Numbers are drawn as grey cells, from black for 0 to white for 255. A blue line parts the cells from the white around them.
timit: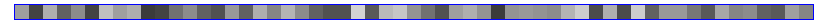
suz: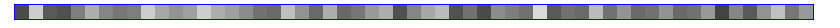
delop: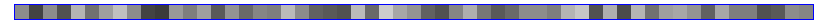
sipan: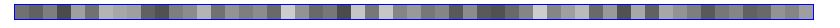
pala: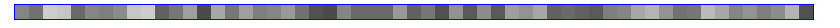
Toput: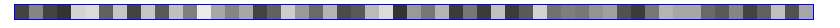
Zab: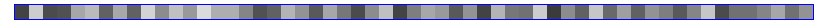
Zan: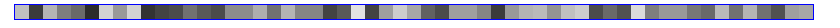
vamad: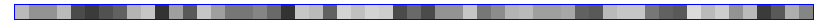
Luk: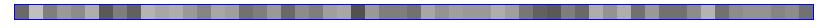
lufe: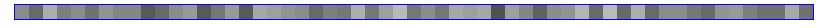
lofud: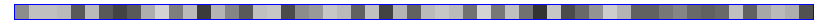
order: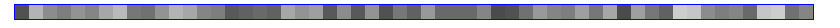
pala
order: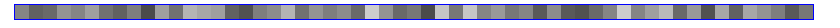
sipan
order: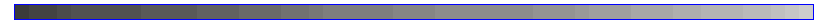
delop

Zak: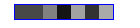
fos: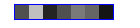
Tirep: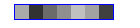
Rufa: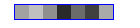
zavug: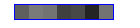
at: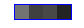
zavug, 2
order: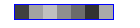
Tirep
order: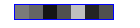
fos
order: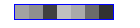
Tirep
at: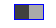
Rufa, 5

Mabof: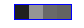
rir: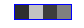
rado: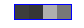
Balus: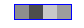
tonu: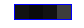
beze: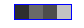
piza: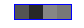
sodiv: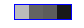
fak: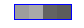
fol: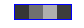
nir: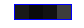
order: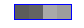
fak
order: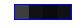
tonu
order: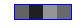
Mabof
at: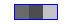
beze, 1
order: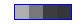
rado
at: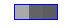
fak, 1

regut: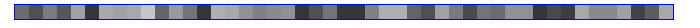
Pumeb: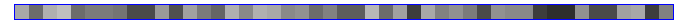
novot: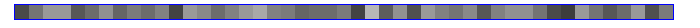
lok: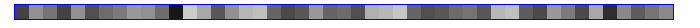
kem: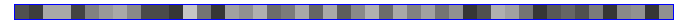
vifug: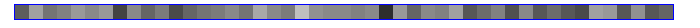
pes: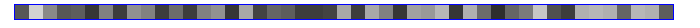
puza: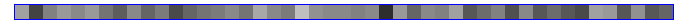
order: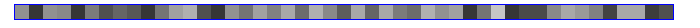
kem
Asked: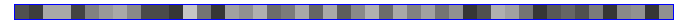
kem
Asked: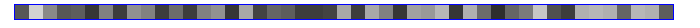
pes
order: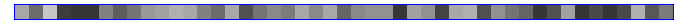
kem
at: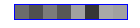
regut, 0

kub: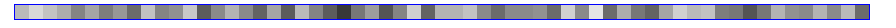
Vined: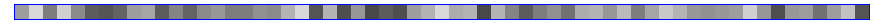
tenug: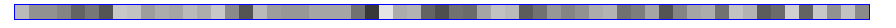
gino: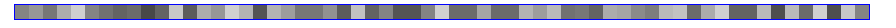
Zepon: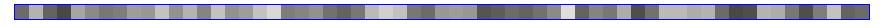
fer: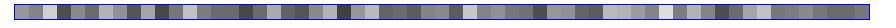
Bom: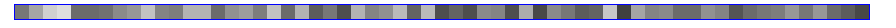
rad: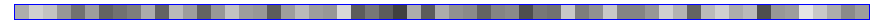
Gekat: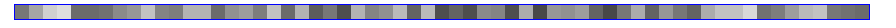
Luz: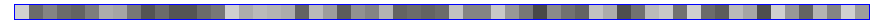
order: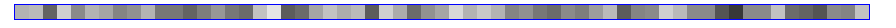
kub
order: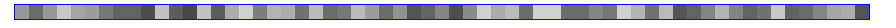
Luz
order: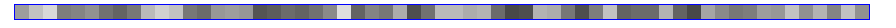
Zepon
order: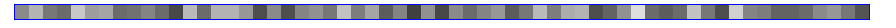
Bom
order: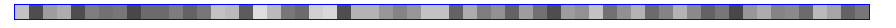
Gekat

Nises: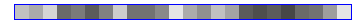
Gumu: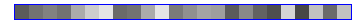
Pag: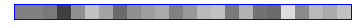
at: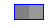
Pag, 11
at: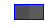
Nises, 17
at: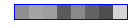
Gumu, 12
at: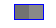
Nises, 9
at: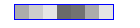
Gumu, 4
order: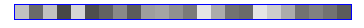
Gumu

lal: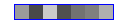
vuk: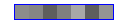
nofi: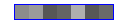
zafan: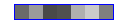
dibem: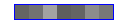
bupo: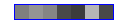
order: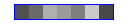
zafan
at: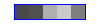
zafan, 2
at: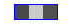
lal, 1

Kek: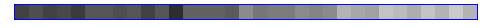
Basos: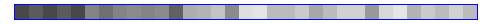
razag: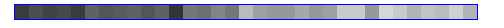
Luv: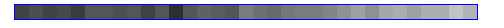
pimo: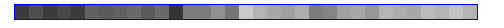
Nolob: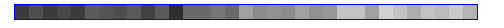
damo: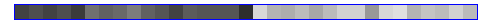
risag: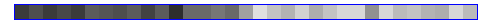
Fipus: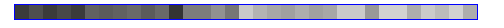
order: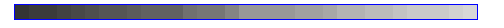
razag
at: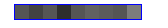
Luv, 8
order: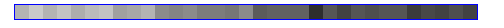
Kek
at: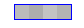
Kek, 27

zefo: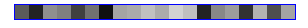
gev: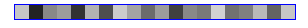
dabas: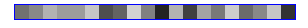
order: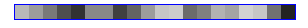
gev
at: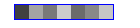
dabas, 12

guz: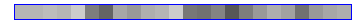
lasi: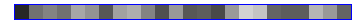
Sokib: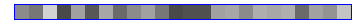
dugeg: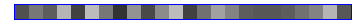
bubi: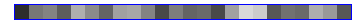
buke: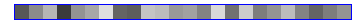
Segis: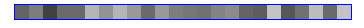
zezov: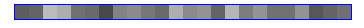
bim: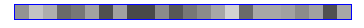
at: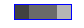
Segis, 2
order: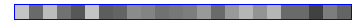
Segis
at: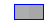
Sokib, 17
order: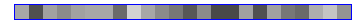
bim
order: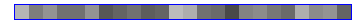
zezov

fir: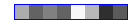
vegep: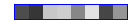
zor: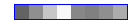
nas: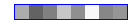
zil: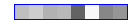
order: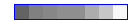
zor
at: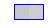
vegep, 2
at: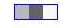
zil, 3
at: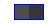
vegep, 0
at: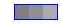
zor, 5
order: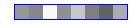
nas

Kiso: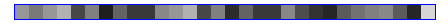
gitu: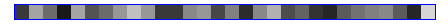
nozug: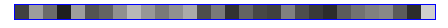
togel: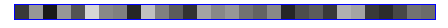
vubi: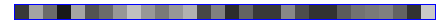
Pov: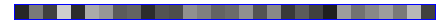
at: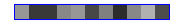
gitu, 9
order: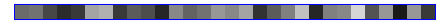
togel
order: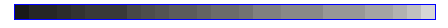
gitu
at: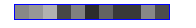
Kiso, 10

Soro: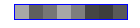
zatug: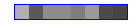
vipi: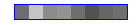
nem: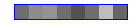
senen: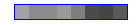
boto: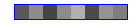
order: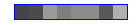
zatug
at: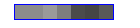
senen, 1
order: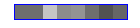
vipi
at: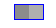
boto, 3

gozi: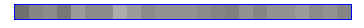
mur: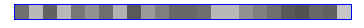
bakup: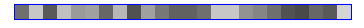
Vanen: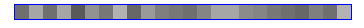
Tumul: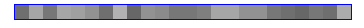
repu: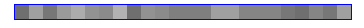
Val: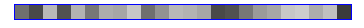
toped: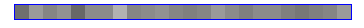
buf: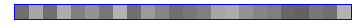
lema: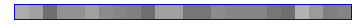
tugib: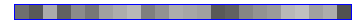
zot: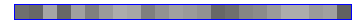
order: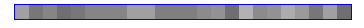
repu
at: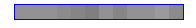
gozi, 10

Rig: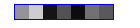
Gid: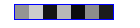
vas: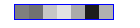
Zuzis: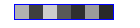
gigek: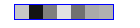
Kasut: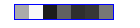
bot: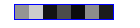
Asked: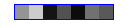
Rig
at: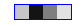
gigek, 0
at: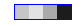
vas, 2
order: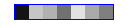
gigek
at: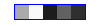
Kasut, 0

